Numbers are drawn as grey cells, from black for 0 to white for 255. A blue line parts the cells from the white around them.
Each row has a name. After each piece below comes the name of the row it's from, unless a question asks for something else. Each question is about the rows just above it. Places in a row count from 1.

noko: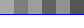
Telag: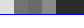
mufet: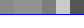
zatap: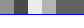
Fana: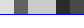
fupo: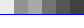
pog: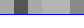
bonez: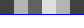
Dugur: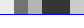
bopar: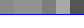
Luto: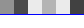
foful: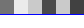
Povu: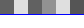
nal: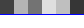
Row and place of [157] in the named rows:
noko, 3
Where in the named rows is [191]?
nal, 5
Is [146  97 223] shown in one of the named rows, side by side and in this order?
no
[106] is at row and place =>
Telag, 3
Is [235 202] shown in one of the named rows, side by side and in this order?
yes
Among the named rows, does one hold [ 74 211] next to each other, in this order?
no

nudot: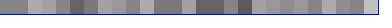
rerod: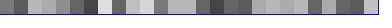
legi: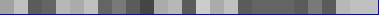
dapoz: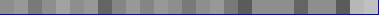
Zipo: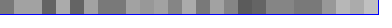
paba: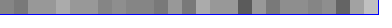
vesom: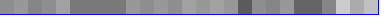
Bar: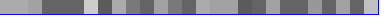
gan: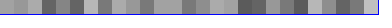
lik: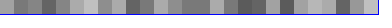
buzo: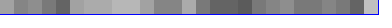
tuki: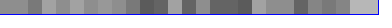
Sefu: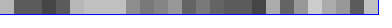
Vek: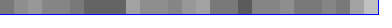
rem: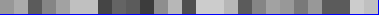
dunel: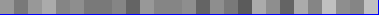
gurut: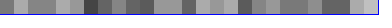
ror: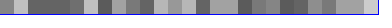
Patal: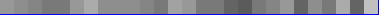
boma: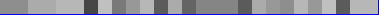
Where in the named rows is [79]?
rem, 14
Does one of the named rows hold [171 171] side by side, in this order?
yes
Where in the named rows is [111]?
ror, 6
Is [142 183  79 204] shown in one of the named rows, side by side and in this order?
yes

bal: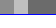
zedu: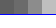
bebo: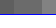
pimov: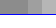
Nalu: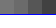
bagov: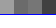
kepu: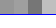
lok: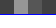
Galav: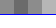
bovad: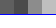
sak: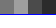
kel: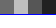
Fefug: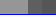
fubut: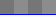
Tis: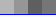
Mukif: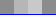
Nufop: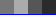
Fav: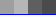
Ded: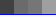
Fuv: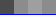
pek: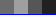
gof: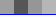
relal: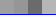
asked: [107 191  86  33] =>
kel
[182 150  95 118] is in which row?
Tis
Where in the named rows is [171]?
Nufop, 2
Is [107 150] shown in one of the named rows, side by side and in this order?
no
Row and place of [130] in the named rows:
bebo, 4

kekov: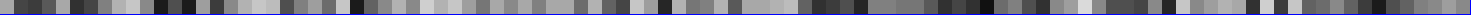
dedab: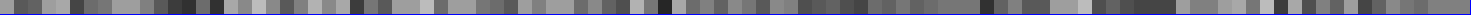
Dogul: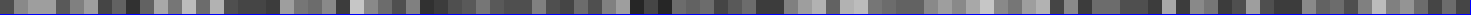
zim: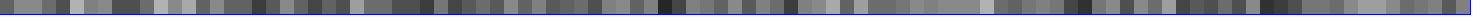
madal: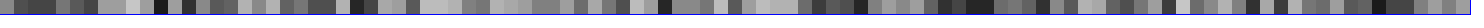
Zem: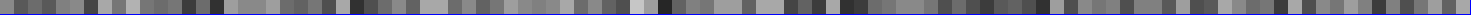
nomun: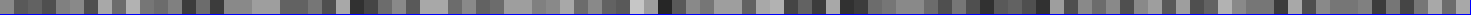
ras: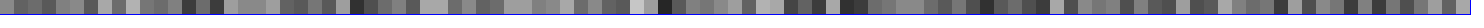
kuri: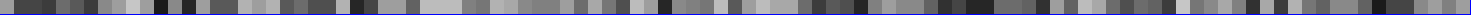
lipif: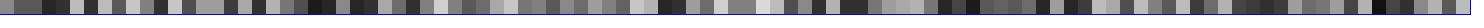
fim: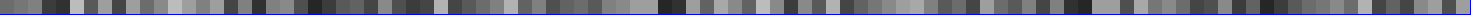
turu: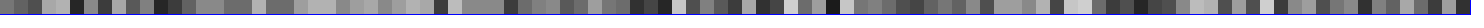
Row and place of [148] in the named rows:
Dogul, 101
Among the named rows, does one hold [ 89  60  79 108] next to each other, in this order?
no

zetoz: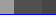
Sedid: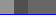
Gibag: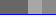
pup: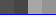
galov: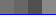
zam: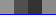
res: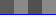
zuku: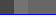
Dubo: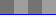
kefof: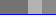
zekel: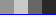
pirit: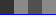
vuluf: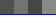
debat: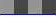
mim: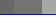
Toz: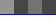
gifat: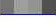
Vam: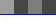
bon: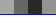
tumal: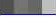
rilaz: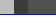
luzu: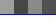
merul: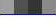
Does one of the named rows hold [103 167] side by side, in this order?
yes
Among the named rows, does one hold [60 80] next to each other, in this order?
yes
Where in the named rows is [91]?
res, 1
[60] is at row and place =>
rilaz, 2
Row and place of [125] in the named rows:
Vam, 3
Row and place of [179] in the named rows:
kefof, 3

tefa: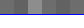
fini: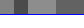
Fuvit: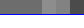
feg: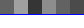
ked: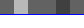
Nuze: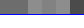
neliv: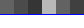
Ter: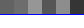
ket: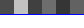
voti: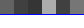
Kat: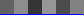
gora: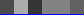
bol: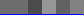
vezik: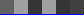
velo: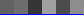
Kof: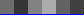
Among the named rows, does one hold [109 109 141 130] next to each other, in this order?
yes
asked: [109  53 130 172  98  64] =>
Kof
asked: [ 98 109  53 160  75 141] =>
velo
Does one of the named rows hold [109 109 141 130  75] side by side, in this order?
yes
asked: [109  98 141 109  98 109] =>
tefa
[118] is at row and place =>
voti, 6
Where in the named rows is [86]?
Ter, 4

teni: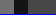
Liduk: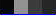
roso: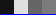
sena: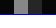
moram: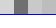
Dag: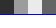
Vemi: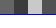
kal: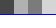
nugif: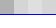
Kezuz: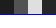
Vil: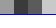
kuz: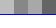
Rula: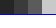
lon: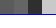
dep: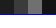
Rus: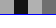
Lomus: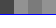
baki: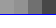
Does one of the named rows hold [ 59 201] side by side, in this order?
yes
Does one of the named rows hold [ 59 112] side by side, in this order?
yes

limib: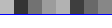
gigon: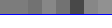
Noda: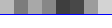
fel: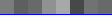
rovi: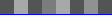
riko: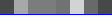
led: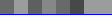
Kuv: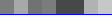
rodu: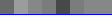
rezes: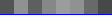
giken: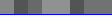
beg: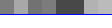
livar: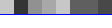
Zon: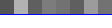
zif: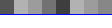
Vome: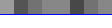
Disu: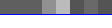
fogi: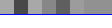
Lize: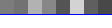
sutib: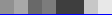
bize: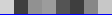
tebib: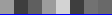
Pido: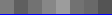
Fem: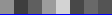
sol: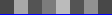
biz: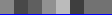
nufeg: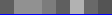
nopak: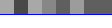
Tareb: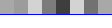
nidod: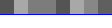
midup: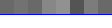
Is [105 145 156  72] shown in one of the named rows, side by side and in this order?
no
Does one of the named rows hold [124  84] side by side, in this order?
yes
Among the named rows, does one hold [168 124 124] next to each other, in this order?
yes

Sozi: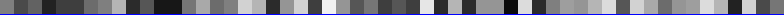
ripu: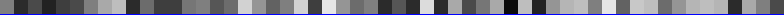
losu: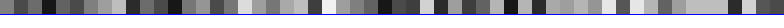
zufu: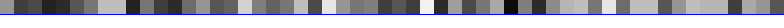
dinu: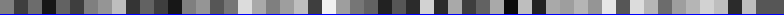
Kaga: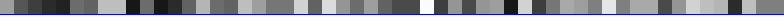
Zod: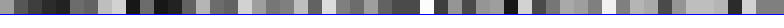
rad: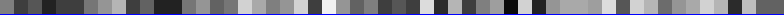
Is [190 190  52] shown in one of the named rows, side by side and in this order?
no
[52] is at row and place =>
dinu, 10
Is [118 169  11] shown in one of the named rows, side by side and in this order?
yes
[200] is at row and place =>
ripu, 46
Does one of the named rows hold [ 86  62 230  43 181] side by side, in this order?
yes
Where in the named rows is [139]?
zufu, 40

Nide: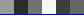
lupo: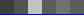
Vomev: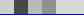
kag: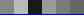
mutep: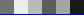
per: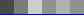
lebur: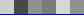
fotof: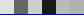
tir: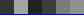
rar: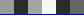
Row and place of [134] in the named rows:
kag, 1
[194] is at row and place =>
lupo, 3
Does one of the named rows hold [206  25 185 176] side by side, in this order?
yes
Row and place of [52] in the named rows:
tir, 1

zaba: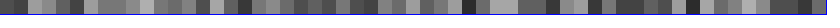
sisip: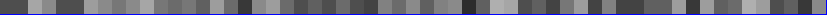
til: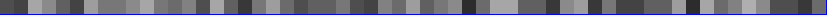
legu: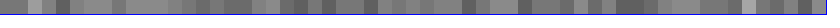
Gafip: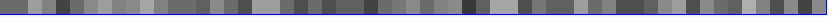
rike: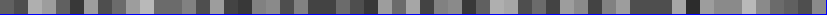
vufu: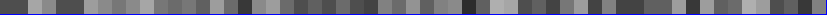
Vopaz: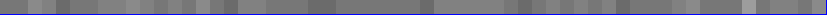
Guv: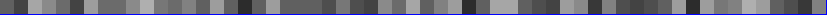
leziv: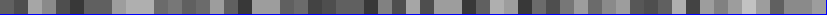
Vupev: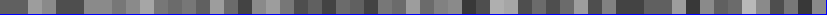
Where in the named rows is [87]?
leziv, 46
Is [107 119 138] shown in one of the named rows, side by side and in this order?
yes
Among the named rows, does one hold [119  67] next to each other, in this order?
yes
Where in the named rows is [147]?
vufu, 30
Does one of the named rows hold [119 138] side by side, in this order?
yes

